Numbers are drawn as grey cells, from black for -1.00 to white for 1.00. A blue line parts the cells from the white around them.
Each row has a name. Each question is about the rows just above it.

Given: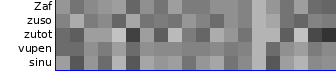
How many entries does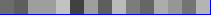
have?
15
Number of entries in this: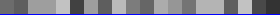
20
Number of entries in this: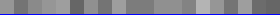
20
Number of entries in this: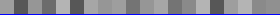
20
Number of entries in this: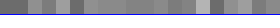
20
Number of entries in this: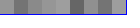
9

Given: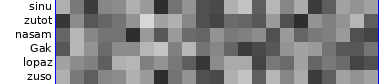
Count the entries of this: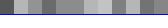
12
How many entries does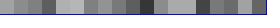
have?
19
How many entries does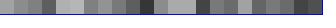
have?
23
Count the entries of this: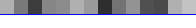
14

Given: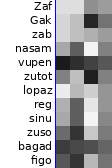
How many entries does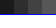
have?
4
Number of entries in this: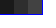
3

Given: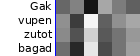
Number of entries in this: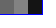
3
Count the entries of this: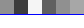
6
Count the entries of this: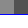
2
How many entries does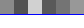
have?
6
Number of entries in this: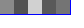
5

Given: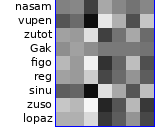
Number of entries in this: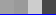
4
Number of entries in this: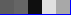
5
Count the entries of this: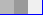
3

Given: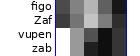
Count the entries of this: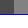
2
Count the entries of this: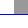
2
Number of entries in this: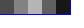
5
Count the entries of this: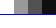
4
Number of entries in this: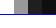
4
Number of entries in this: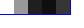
5
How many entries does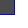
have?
1

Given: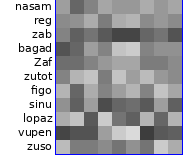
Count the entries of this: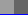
2
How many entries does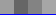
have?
4
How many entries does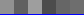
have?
6
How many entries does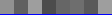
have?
8
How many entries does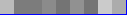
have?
9

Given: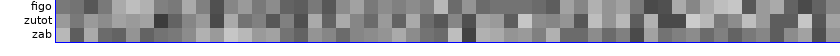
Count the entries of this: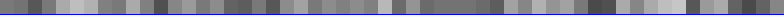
56
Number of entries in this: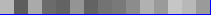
15
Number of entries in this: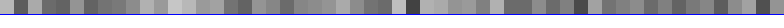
56

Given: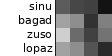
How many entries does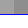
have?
2
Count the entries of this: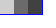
3
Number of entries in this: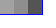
3
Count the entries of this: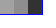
3
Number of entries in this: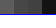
4

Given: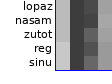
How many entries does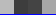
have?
4
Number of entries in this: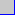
1
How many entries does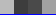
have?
4
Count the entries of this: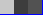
3
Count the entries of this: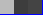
3
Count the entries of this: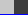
2
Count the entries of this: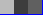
3

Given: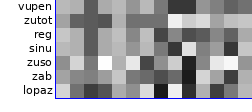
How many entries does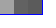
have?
3
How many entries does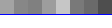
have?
8
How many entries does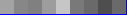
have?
9
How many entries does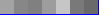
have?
7
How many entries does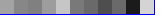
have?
11
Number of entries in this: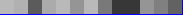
13

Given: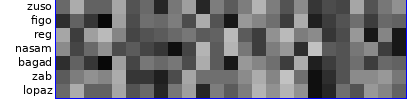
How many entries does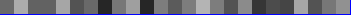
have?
25
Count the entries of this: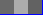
3
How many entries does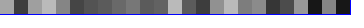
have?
25
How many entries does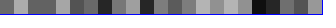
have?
23
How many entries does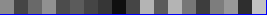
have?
19

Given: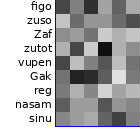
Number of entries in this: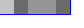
5
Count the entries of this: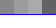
4
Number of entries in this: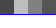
4
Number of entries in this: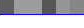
6
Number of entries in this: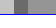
4
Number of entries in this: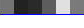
6

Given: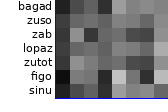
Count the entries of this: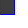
1
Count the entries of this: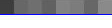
8
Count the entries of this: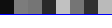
8
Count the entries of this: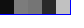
5

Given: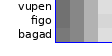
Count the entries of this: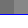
2
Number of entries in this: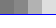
4
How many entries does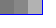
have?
3

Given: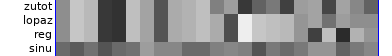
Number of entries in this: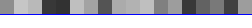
18
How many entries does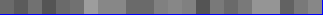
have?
23
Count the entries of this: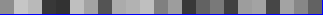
23
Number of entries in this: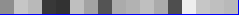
17
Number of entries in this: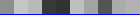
10

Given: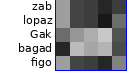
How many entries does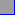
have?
1
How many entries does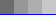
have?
4
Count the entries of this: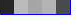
5
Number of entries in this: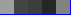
5
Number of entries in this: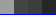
4
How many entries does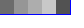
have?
5
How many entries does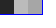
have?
3

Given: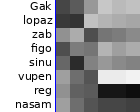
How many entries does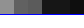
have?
6
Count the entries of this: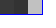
3
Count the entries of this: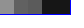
5
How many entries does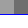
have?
2
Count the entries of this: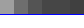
6
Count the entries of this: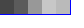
5
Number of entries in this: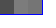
3

